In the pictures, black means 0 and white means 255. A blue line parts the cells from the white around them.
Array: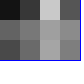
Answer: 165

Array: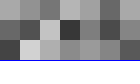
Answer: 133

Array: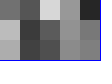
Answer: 139

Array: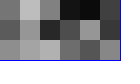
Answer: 85

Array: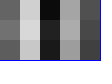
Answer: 157

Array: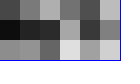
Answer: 161

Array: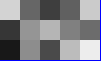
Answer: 188

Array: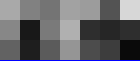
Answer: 61

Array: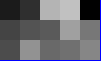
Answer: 112
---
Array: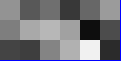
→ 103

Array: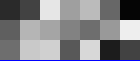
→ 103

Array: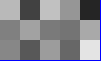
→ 150

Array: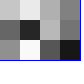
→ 176

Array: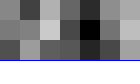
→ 142

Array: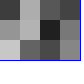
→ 87

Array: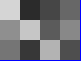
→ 70
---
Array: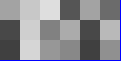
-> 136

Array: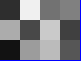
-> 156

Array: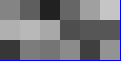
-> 139

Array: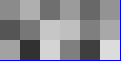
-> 127

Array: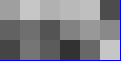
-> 50

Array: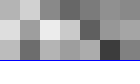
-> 172

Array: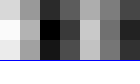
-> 194

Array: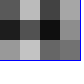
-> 195
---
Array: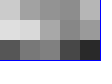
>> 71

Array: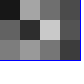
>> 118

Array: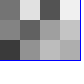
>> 188

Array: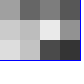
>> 74

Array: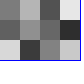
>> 130

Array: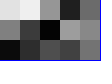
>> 65
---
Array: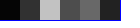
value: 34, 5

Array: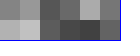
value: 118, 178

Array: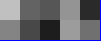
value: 42, 132

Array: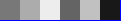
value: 24, 120

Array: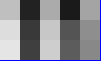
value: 164, 229

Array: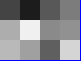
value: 124, 185

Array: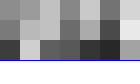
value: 213, 61

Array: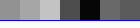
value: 91, 146

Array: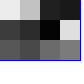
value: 25, 87

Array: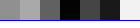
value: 242, 144
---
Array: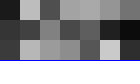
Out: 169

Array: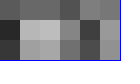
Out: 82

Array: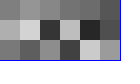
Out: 115

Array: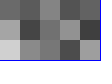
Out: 132

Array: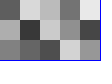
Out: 187

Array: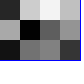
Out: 205

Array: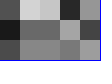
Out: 198

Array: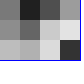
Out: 32

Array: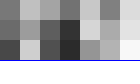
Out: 200
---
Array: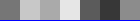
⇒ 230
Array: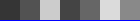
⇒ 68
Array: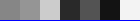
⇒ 41
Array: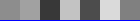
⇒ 195
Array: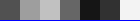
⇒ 102
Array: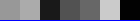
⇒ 82
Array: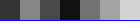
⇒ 18
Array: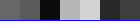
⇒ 183
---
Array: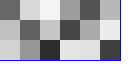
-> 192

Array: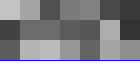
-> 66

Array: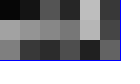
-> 162

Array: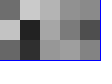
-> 195

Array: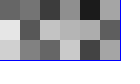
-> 230

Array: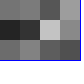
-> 36

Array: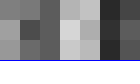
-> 160

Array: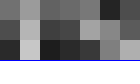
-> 77
